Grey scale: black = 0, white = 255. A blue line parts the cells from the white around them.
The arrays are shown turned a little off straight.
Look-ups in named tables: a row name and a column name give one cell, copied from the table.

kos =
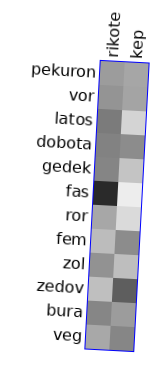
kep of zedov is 94
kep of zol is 190
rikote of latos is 123
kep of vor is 164
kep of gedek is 196
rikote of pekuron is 156

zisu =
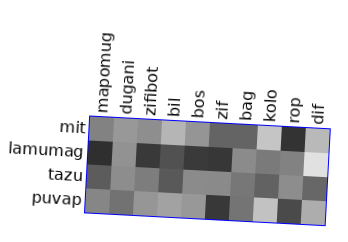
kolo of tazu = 98
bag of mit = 100
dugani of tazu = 141
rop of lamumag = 130
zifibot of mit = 142
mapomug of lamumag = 47
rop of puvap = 74
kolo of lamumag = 122
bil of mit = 181
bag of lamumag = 139
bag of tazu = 119
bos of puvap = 152
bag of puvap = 116
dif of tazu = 103
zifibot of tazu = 125
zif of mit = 100
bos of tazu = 139
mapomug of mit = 130
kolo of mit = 197

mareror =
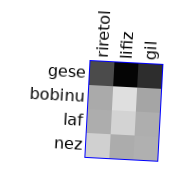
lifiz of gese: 5
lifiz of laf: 211
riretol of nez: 208
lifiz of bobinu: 223
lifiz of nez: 172
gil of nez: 176
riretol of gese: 75
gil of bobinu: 165
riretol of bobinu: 170
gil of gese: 45
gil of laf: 174
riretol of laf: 173
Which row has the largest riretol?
nez

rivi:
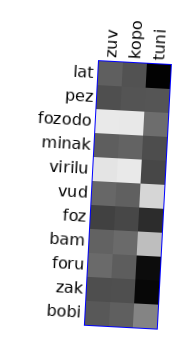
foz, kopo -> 71
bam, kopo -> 106
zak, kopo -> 79
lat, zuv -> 95
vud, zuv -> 103
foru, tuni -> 12
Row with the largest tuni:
vud

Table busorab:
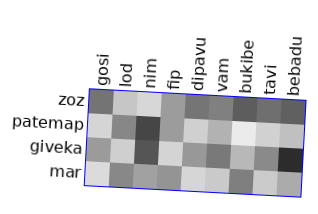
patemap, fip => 156
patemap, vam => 178
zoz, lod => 198
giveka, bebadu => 44
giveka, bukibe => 184
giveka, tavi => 138
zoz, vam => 128
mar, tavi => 203
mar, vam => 202
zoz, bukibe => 93
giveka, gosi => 155
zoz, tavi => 111
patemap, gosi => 213
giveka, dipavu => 152
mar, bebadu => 171

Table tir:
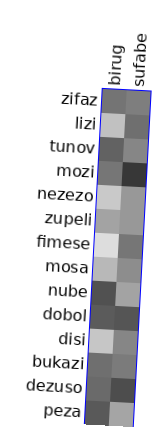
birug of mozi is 118
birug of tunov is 98
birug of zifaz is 116
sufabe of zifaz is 126
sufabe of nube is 163
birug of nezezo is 201
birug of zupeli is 163
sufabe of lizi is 111
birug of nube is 81
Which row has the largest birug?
fimese

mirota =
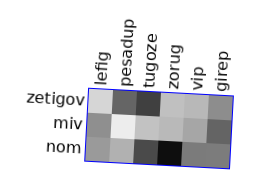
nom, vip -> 123
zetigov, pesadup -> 101
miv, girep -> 100
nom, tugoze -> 74
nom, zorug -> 14
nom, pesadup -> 177
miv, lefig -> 143
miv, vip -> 166
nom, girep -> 124
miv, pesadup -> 237

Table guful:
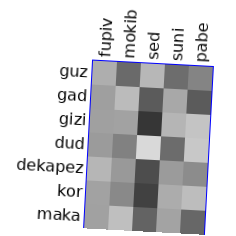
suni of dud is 108
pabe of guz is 132
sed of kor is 65
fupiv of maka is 161
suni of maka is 163
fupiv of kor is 162
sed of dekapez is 77
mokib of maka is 191
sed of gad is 91
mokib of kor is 137
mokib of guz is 106
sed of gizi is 54
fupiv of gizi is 160
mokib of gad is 187
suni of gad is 168
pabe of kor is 189
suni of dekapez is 155
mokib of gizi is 162
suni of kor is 172
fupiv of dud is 155

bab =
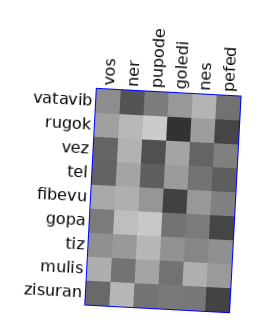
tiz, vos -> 144
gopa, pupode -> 200
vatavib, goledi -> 152
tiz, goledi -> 145
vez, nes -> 100
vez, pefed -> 127

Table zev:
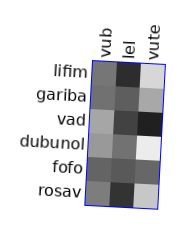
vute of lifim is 215
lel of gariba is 94
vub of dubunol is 153
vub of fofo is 100
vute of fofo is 103
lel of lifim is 45
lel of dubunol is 114
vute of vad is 32
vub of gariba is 113
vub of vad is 166
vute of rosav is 199
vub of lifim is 118
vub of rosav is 125
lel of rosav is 51
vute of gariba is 168
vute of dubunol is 236
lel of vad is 66
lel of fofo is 89

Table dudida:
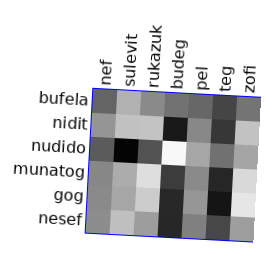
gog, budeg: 40
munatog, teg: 38
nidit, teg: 55
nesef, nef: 141
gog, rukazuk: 204
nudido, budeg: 248
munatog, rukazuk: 222
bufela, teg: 69

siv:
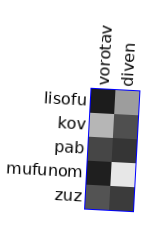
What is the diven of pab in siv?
53
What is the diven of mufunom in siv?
231
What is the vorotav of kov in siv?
182
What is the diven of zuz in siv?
59
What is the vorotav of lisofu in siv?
28
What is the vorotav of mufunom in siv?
31
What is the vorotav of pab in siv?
70
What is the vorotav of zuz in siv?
83
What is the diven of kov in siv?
79
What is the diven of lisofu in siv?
157

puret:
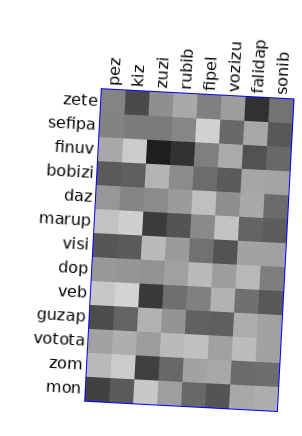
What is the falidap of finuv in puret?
82
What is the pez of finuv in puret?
168
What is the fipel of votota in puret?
192
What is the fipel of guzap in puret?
98
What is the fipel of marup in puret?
138
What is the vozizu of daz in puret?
142
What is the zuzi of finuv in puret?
30
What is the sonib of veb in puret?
88
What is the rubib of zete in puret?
169
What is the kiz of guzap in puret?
99
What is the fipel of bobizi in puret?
108
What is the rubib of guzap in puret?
148
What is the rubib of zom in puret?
104
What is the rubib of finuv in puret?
50
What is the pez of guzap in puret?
77
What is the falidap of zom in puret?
107
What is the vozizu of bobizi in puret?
91

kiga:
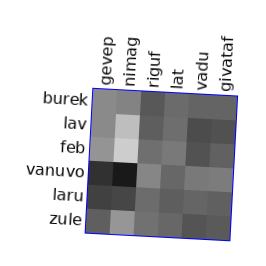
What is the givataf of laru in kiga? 96
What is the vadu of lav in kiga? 76
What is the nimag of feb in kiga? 205
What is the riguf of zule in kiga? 113
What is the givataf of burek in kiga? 100
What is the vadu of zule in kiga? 84
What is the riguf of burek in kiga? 88
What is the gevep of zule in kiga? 95
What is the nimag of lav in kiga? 190
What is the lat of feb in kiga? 121
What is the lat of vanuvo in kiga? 103
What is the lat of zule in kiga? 103
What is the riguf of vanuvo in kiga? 134
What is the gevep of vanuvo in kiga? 49
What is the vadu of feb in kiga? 82

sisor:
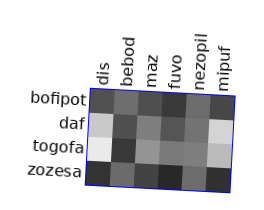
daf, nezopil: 115
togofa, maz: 148
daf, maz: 127
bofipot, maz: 79
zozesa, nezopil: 108
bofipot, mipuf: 71

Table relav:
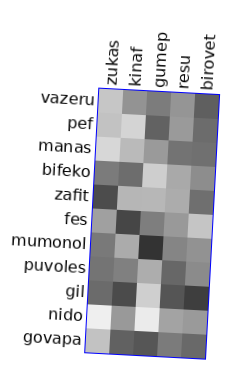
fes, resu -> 153
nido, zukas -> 239
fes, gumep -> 126
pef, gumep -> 98
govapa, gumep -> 86
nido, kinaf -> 153
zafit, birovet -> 111
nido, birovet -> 154
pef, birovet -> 108
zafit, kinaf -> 182
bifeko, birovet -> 141
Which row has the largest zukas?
nido

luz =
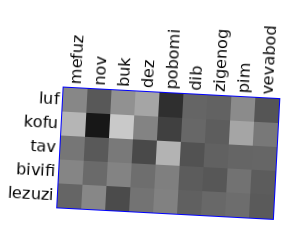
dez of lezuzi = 115
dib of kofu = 103
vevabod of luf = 85
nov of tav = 89
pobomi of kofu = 64
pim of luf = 139
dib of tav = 82
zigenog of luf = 98
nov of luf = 88
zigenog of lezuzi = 104
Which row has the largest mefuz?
kofu

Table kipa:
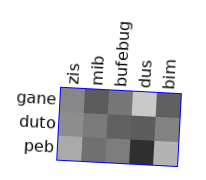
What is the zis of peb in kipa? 170
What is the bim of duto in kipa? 130
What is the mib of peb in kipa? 112
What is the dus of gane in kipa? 201
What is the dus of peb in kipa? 47
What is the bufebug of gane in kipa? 119
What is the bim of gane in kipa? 96
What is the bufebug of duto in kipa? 97
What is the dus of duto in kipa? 92
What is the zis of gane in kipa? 135
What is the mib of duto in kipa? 123
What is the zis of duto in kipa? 141
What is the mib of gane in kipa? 92
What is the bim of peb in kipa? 179
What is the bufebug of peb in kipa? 124

